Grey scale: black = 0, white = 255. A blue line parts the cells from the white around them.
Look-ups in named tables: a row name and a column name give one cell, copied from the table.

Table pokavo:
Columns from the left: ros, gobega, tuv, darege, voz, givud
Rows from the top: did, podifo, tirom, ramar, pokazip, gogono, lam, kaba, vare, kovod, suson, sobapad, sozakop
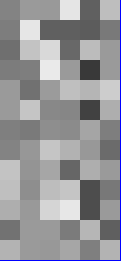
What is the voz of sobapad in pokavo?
182
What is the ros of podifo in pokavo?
125
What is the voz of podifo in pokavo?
92
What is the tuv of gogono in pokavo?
136
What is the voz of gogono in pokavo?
65
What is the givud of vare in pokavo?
154
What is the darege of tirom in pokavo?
104
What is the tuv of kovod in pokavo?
189
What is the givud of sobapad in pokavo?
95
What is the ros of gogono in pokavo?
154
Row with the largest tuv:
ramar

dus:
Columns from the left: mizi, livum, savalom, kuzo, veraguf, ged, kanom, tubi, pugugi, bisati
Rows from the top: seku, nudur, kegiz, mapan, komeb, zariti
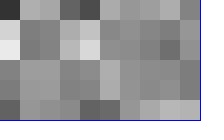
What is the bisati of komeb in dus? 125
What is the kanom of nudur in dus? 144
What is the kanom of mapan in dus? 146
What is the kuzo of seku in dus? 99
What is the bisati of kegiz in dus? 145
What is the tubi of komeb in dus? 138
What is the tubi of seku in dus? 158
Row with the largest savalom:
seku

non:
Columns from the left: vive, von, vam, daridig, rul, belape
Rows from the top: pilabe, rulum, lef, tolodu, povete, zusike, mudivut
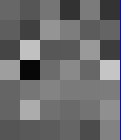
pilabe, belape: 51
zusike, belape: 143
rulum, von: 64
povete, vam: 131
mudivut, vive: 85
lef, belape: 61
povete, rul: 122
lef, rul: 153
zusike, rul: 115

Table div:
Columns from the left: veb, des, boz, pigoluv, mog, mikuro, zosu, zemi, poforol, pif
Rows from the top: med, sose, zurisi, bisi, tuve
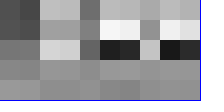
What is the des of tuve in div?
151
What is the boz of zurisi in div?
213
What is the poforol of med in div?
187
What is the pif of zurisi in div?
43
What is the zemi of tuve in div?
143
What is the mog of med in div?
110
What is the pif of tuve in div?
145
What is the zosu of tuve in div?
133
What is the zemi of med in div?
170
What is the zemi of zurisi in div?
196
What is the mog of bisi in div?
141
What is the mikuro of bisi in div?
152
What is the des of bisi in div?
133
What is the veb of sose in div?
82
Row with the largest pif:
sose

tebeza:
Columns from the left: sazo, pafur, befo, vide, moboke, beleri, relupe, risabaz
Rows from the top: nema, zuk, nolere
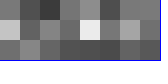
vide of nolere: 82
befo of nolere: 101
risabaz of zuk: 112
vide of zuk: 106
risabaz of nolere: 88
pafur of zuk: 98
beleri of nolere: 75
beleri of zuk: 119
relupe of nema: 121
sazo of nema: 121
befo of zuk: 132
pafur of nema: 80
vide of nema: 117
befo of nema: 59
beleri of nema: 78
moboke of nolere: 79
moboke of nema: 141
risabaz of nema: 122

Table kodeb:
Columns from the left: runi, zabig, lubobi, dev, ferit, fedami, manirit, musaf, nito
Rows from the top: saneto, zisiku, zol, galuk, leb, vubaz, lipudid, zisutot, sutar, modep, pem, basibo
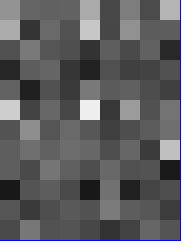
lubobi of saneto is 97
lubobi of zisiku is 105
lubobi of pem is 78
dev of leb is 58
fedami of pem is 123
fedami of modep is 113
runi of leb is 98
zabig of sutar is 74
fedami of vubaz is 55
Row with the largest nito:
zisutot

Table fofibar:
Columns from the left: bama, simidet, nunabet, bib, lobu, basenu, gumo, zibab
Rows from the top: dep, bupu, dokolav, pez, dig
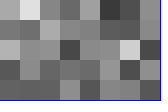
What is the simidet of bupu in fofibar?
111
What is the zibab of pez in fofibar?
143
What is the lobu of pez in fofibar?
107
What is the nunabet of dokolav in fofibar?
145
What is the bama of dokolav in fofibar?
179
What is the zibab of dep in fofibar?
142
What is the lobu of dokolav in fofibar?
138
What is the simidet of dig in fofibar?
96
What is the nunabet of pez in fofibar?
102
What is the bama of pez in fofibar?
88
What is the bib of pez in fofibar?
114
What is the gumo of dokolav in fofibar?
207
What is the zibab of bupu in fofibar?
137
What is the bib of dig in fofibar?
142
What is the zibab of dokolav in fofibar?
74
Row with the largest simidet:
dep

